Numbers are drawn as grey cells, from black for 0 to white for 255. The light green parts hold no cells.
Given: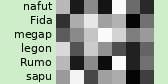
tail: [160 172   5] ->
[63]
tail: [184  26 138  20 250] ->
[107  41]

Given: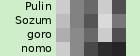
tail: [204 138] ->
[73 45 37]
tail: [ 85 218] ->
[118]
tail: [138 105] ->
[204  79]
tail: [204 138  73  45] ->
[37]

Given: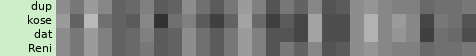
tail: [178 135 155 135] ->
[ 70 120 112  84]
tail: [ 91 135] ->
[ 50 112 128  91  64  99 163 105  64  91  70 163  78  78 141 178 135 155
 135  70 120 112  84]
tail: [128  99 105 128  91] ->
[ 99 141 112  91 120 155 128  84  84  70 163  78  78 141 178 135 149 135
  64 112 105  78]

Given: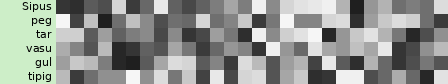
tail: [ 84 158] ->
[179  66 232  91  46 179 104  53  78 119  84]
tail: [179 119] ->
[ 39  78 144]
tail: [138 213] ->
[226 232 240 179  31 150 179 111 125 111 220]
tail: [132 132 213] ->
[220  46 158 200 220 207 111  59]
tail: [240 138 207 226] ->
[246  39 150 200 226 179 119  39  78 144]

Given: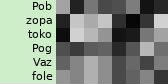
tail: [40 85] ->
[183 111]
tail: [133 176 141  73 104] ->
[ 67 125]

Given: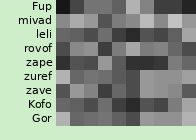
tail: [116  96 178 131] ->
[62 62 36]
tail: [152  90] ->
[ 49  49  56 124 103]
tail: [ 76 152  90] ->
[ 49  49  56 124 103]
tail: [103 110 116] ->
[ 96  76 152 145 145 178]
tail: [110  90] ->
[ 76 152 145 145 159]
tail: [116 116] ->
[ 96 178 131  62  62  36]

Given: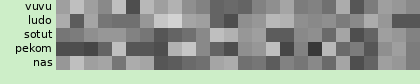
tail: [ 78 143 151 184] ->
[178 143 137 143 124 137 172 151  86  86]
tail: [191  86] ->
[ 86  78 178 198 137 100  78 143 151 191  70 130  56 184 106 124  86 143
 159 124]
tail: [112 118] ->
[ 92 130 118 137 106 165  78 100 159 151 124]
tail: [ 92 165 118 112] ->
[112 151 198 211 165 159 100  78 143 151 184 178 143 137 143 124 137 172
 151  86  86]
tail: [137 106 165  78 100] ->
[159 151 124]
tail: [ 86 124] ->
[159 151 137]

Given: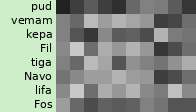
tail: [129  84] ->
[ 54 137  91  97  76 179 123 116]
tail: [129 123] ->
[91 54]
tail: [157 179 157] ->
[151  62  76 110]
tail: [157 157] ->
[179 157 151  62  76 110]
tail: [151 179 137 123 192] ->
[137]
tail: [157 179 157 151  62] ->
[ 76 110]

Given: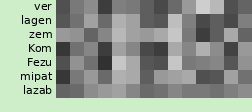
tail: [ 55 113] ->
[134  61 161 134  73  61 169 134 176 140  67 153]
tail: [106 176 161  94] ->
[ 86 190 127  73  94  73 127]

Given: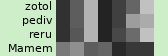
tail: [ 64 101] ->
[193]
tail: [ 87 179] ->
[ 35  72 107 193]
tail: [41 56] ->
[56]
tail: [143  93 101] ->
[41 56 56]
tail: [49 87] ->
[179  35  72 107 193]

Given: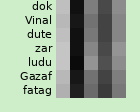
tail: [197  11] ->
[148  80 140]
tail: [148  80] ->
[140]
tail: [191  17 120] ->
[ 67 134]

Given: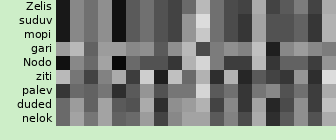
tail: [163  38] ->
[ 75 143  61 192]
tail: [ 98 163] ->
[ 90  82 171  46 143 156 178  67 136  54 163  38  75 143  61 192]
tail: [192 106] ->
[178  46 178  38  90  67  54 149  46 220]
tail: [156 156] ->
[136 143  90 143 185  75 124 143 130 192  31 136 156 136 124]
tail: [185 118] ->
[ 67 130 171  61 206  31 192 106 178  46 178  38  90  67  54 149  46 220]
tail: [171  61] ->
[206  31 192 106 178  46 178  38  90  67  54 149  46 220]
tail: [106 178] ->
[ 46 178  38  90  67  54 149  46 220]

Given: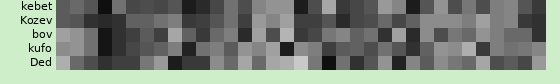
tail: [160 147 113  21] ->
[ 49  63  91  63 166  97  57 105 126  42 160  77 180  57  71 119 133  97
 113  49 160  42 140  77 119 105 147 126 105 105  49]
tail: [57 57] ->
[140 105 166 105 166 174 201 119  15 113  49  85 147  34 133  91 140 119
 105 166  77  91  71 153]
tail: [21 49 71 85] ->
[ 97 126  34 113 126  91 147 133 160  28 140 126  63  91  97  77 113  85
  49  97 147 140 174  57 126 113 119 133]
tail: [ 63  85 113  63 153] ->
[133 160  63  63  85  42  71  77 105  71  97 140 140 140 126 160 126 133
  57  49]
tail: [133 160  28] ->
[140 126  63  91  97  77 113  85  49  97 147 140 174  57 126 113 119 133]
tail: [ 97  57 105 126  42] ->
[160  77 180  57  71 119 133  97 113  49 160  42 140  77 119 105 147 126
 105 105  49]
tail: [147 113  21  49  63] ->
[ 91  63 166  97  57 105 126  42 160  77 180  57  71 119 133  97 113  49
 160  42 140  77 119 105 147 126 105 105  49]

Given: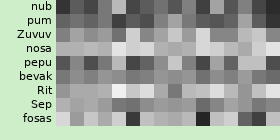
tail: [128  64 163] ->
[ 85 128  70  44]
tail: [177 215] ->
[207 185 170 207 227]
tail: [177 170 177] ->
[215 207 185 170 207 227]
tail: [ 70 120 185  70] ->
[ 92 113  85 128  64 163  85 128  70  44]

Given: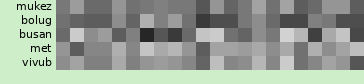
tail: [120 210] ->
[182  64 169 196  72]
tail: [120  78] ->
[78]
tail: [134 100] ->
[190 134 141 182 134 203 113 134 163 149  86]
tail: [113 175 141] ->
[163 190]
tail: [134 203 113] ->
[134 163 149  86]

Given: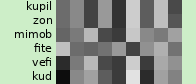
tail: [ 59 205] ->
[ 59 169 145]
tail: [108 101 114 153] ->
[ 67 145 176 114]
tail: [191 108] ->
[101 114 153  67 145 176 114]
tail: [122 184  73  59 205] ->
[ 59 169 145]

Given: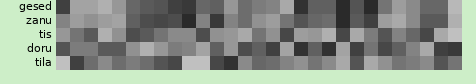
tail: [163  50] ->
[ 96  50 163  64 116  71  96 131 169  64  57]
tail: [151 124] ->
[131 163  96 151  77  96  64 163  50  96  50 163  64 116  71  96 131 169
  64  57]
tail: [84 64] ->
[ 57 103  96 151 109 124 131 169  50  96  96  42  84  42 116 157 138 103
 103 184]

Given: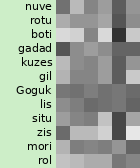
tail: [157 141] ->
[100 100]
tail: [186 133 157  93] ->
[149]
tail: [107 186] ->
[186 209  71 231]
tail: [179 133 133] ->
[157  93 201]

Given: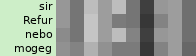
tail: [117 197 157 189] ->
[131  63 151 157 111]
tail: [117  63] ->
[151 157 111]
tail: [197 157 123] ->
[117  55 131 157 111]
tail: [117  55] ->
[131 157 111]
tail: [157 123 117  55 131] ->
[157 111]
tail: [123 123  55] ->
[131 157 103]
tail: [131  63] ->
[151 157 111]

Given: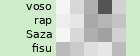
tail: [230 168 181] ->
[195]
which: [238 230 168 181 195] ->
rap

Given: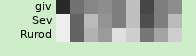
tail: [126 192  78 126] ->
[186]
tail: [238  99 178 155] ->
[224 206 119 163 206]
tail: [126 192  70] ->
[126 141]
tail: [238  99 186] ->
[147 126 192  78 126 186]
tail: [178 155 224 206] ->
[119 163 206]
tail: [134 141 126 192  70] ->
[126 141]
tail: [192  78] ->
[126 186]

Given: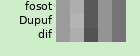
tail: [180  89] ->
[148 116]
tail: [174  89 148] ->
[116]
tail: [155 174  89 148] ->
[116]
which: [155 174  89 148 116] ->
fosot
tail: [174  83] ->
[148 116]
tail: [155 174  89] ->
[148 116]

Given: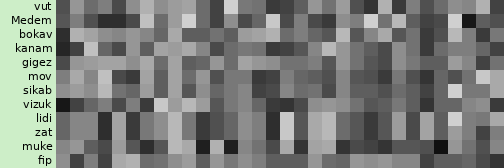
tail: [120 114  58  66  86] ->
[134 184 150 114  94  74 142 114  58 108 126 126 102  66]
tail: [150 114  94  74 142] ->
[114  58 108 126 126 102  66]
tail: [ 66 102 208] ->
[120 120 169]
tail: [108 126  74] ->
[142 177 142 156 163 108  66 208 120 114  58  66  94 150 114 156  80  52
 177  58 126  80 108 142 134 177  66]
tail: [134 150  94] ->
[ 74 156  86  46  86 184 169  31 177  31 134 114  74 169  52 163 169  52
  74  66  52  86  86  80  16 150 114  80 134]
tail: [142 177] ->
[142 156 163 108  66 208 120 114  58  66  94 150 114 156  80  52 177  58
 126  80 108 142 134 177  66]

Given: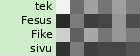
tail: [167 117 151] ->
[124]
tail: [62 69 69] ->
[83]
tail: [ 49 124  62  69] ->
[69 83]

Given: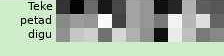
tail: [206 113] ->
[214 177 144  15 235 191 120 136]
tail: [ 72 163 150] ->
[ 15  36 177  93  86]
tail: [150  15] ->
[ 36 177  93  86]

